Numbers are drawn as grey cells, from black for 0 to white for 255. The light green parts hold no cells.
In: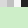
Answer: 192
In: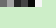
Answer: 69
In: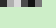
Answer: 76
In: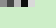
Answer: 186
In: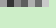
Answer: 175
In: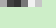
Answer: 119
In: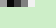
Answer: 60
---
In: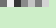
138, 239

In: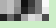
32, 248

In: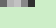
194, 194

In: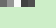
249, 249

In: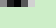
4, 209

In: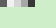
213, 241

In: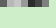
152, 198
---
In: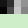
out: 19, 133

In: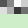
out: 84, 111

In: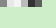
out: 135, 95

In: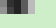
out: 131, 187

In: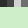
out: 43, 111

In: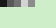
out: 23, 140

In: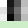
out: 254, 187
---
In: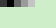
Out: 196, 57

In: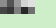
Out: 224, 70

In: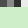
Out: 235, 77

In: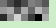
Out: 87, 43

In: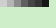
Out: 23, 207

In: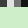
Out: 19, 59

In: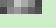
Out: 68, 68

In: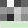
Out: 100, 114

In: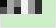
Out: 47, 85
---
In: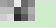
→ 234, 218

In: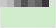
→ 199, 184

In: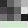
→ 223, 180

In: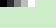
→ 253, 189

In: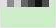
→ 223, 210

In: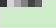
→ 211, 169

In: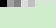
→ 221, 192
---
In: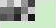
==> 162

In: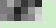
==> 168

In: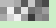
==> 185

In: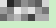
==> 38

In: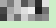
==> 125

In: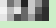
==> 116
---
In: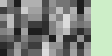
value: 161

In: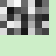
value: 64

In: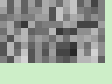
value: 98

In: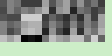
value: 100

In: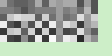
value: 142

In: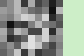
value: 142

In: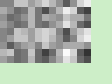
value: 78

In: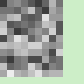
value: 181
